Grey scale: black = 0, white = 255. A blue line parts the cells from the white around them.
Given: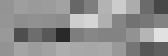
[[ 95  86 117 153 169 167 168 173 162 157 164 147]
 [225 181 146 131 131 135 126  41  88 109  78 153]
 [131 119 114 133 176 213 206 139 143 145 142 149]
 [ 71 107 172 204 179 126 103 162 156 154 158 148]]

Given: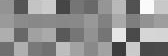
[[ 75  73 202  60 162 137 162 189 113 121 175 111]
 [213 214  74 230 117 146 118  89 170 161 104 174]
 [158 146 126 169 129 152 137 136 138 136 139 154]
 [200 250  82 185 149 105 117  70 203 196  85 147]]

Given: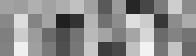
[[104 196 118 242 193  73  60 200 119  79 122 159 239 130]
 [116 131 107 215 165 127 164 185 115  75 106 156 204 127]
 [172 140  55 204 222 141 113 181  51  32 164 132 221 136]
 [139 206 124  71  38 155  89 161 193 174 162 176 158 162]]

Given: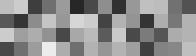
[[191 135 131  63 159 179 150 178 111 173 236 156 112  72]
 [179 172  85 123  73 202  91 186 168  72 146 173 159 204]
 [179 119 174  52 148 178  67 204 214 151 197 140  53  88]
 [ 82 113 188 192 152  49 142  73  39 155 111  62 204 190]]

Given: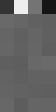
[[101 101  93 103]
 [ 95  96  98 100]
 [ 98  98  95  98]
 [106 104  94  95]
 [ 94 102  97 102]
 [ 96 101  96 101]
 [ 95  97 102 105]
 [ 21 116 238  52]]

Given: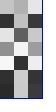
[[ 59 203  42]
 [ 52 204  48]
 [238  49 247]
 [157 243 144]
 [201  95 228]
 [ 57 192  50]
 [230 177 196]]

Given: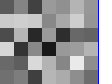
[[109 142 171 182  63 125 112]
 [142 234 134 179 217  94 105]
 [180 157 153  24 137  52 214]
 [ 99 104  45 155  40 182  76]
 [149 206 168 136 202 206 202]
 [151 180 144 154  65 132  90]]

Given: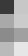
[[230 186]
 [160 139]
 [203 169]
 [199  57]]

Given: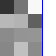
[[139 192 135]
 [149 148 139]
 [ 96 179 184]
 [248 117  50]]
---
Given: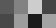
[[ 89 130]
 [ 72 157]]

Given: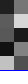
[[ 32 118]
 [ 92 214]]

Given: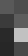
[[89 77]
 [59 93]]

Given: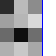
[[ 43 187]
 [160 182]]

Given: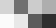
[[212 112]
 [251 232]]

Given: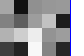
[[166  17]
 [129  94]]

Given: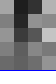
[[165  30]
 [127  38]]

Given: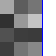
[[168  93]
 [ 49 152]]

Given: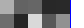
[[175  99]
 [109  37]]
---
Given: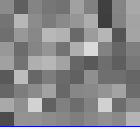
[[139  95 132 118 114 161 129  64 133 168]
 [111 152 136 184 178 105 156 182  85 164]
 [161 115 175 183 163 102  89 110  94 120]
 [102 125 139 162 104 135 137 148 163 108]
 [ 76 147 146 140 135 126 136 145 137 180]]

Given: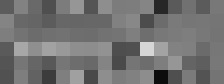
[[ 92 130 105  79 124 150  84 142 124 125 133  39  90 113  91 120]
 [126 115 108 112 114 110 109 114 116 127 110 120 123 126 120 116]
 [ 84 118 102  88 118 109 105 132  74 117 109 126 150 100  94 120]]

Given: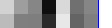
[[210 158 134  15 217 112 134]]

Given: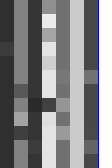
[[ 47 129  53 143 113 203  72]
 [ 47 129  53 164 113 203  72]
 [ 47 129  53 206 113 203  72]
 [ 47  88  53 227 113 203  72]
 [ 47 163  53 222 113 203  72]
 [ 47 129  60 227 113 203 100]]

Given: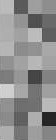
[[186  90 158 142]
 [174 162 188  94]
 [146 162 183 163]
 [206 167 115 159]
 [139  96 174  38]]

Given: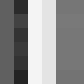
[[ 96  43 244 228 118 118]
 [ 96  51 244 228 119 119]
 [ 96  51 244 228 119 119]]

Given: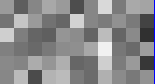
[[154  94 134 168 154  77 134 217 122 169 164]
 [207 126 101  95 149 140 100 188 101 138  48]
 [137 132 172 149 175 102 108 207 124 154  55]]
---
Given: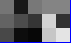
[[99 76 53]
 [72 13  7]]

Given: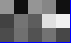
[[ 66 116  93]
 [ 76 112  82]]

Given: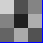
[[131  32 174]
 [100 170  82]]

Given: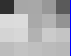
[[219 220 169]
 [212 215 178]]

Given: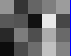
[[ 88  83  17]
 [ 40 125  78]]

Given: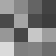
[[ 74 165  74]
 [151  70 199]]

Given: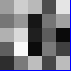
[[118 150  22]
 [177 218  31]]
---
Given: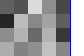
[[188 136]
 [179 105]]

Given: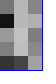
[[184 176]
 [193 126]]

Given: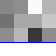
[[168 168]
 [183  55]]

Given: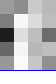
[[248 220]
 [222 190]]

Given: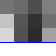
[[86 49]
 [82 44]]

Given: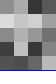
[[198 208]
 [177 151]]

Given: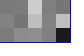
[[118 190]
 [140 142]]
